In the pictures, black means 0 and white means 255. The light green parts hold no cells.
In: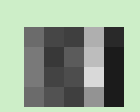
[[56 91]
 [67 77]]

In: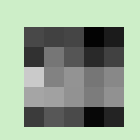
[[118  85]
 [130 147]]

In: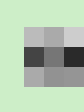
[[118  42]
 [146 149]]

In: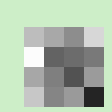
[[ 99 108]
 [127  82]]

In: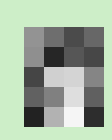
[[ 38  86]
 [208 212]]

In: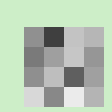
[[159 198]
 [190  95]]

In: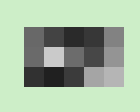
[[202 108]
 [ 32  59]]
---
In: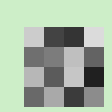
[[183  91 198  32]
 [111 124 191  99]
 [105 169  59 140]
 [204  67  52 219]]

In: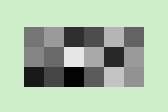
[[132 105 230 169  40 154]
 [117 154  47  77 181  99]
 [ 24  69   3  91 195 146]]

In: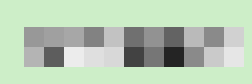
[[180  93 236 223 216  66 118  36 138 202 230]
 [152 160 167 130 194 112 146  99 186 138 209]]

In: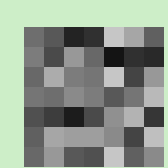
[[ 96 166 158 158 138  68 191]
 [124  74 152 104  20  48  41]
 [117 110 138 124  88 117 185]
 [104 172 124 117 198  68 152]
 [104 152  88  80 198  96 138]
 [110  88  35  48 198 166  96]
 [ 80  61  28  74 144 179  54]]

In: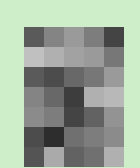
[[192 176 162 154 119]
 [ 90 132 154 125  68]
 [ 76  45 112 125 139]
 [ 90  76 104 119 154]
 [ 84 170  98 112 176]
 [139 125  68  98 147]
 [132 104  61 176 184]]

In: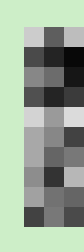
[[211 154 219]
 [204  94 189]
 [141  51 183]
 [168 101 120]
 [161 114 101]
 [ 66 120  74]
 [168 135  66]
 [ 80  36  59]
 [135 108  22]
 [ 74  36   8]]

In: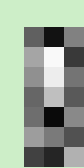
[[ 65  37 177]
 [110  10 137]
 [ 96  18 129]
 [144 237 116]
 [102 191  89]
 [157 122  81]
 [165 249  57]]
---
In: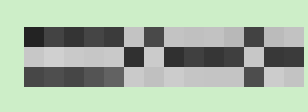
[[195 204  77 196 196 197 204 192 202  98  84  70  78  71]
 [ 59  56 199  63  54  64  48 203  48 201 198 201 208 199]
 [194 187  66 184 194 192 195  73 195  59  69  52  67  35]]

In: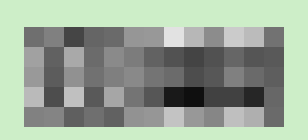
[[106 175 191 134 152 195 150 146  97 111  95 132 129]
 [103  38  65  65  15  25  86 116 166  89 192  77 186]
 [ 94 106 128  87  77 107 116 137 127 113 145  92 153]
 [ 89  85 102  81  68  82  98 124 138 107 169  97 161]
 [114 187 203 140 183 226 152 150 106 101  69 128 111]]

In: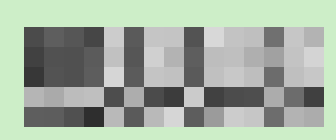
[[172 179 109 198 204 155  93 214 185  90 185  46  80  93  94]
 [ 64 108 172  78  76  65 203  60  75 173  77 191 188 170 181]
 [199 191 108 190 200 192  90 193 196  91 214  93  80  83  55]
 [212 195 161 175 191 189  94 179 208  86 193  91  80  81  65]
 [179 198 112 191 195 216  83 196 197  90 204  70  86  94  75]]

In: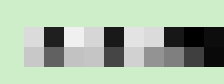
[[  9  63 127 147 209  69 197 194  97 200]
 [ 13   0  23 219 227  25 214 240  31 219]]

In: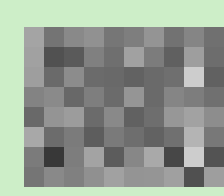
[[158  80 160 149 148 161 144 128 137 117]
 [ 83 205  71 169 135  92 163 125  56 123]
 [120 180 112  98 110 122  93 123 108 168]
 [141 162 151 110  97 137 107 156 148 105]
 [112 125 133 106 149 107 126 104 138 131]
 [ 97 205 111 106  98 105 107 140 106 158]
 [109 158  96 124 161 111 128  90  81 161]
 [112 133 114 148 126 118 145 137 116 164]]

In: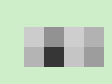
[[157 197  54 180]
 [178 206 146 204]]

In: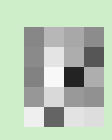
[[221 227 100 239]
 [145 153 217 151]
 [174  35 248 130]
 [ 86 173 228 138]
 [140 168 183 135]]

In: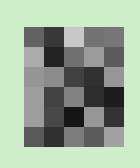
[[162  91 124  48  89]
 [ 51 150  21  72 157]
 [ 29  45 130  66 157]
 [150  49  65 140 149]
 [ 92 155 112  34 170]
 [119 114 199  57  99]]
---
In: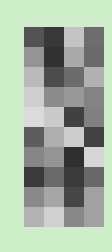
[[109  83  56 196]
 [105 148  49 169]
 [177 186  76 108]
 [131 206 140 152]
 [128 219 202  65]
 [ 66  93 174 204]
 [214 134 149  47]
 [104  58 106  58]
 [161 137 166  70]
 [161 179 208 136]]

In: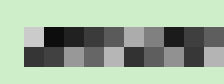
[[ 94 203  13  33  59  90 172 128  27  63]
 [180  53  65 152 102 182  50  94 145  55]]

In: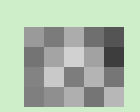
[[ 84 154 123 172 111]
 [ 61 116 164 209 162]
 [118 131 201 125 180]
 [183 127 143 175 117]]

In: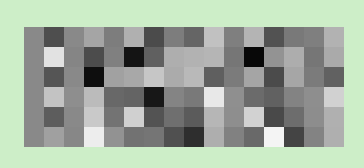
[[178 137  78 137 165 125 176  75 125 101 193 127 180  82 121 127]
 [170 137 226 133  76 128  20  96 174 178 181 118   8 147 173 118]
 [ 97 137  85 137  14 161 168 198 171 185  95 123 165  75 166 123]
 [209 137 195 142 187 104 100  23 132 121 232 143 107  97 131 142]
 [176 137  93 137 201 115 208  83 111  91 182 142 210  73 109 141]
 [175 137 160 135 237 146 114 117  80  46 174 129 105 244  68 131]]

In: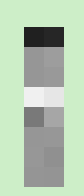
[[ 38  32]
 [157 150]
 [153 150]
 [230 240]
 [166 121]
 [151 150]
 [144 151]
 [148 149]]

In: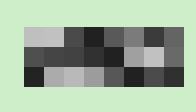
[[100 191 193  74  33  89 123  59]
 [105  79  69  66  49  33 160 193]
 [ 48  35 171 185 156  87  33  75]]

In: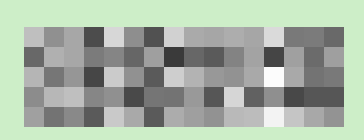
[[105 191 144 167  76 215 142  81 209 170 166 173 166 218 121 123]
 [159 104 176 167 123 133 102 159  58 103  90 131 163  69 160 107]
 [121 181 118 150  70 203 145  90 206 179 152 146 169 252 169 115]
 [ 86 140 183 191 134 144  73 117 115 153  86 214  97 143  72  86]
 [147 160 115 137  90 201 169  90 172 159 146 185 188 243 197 168]]
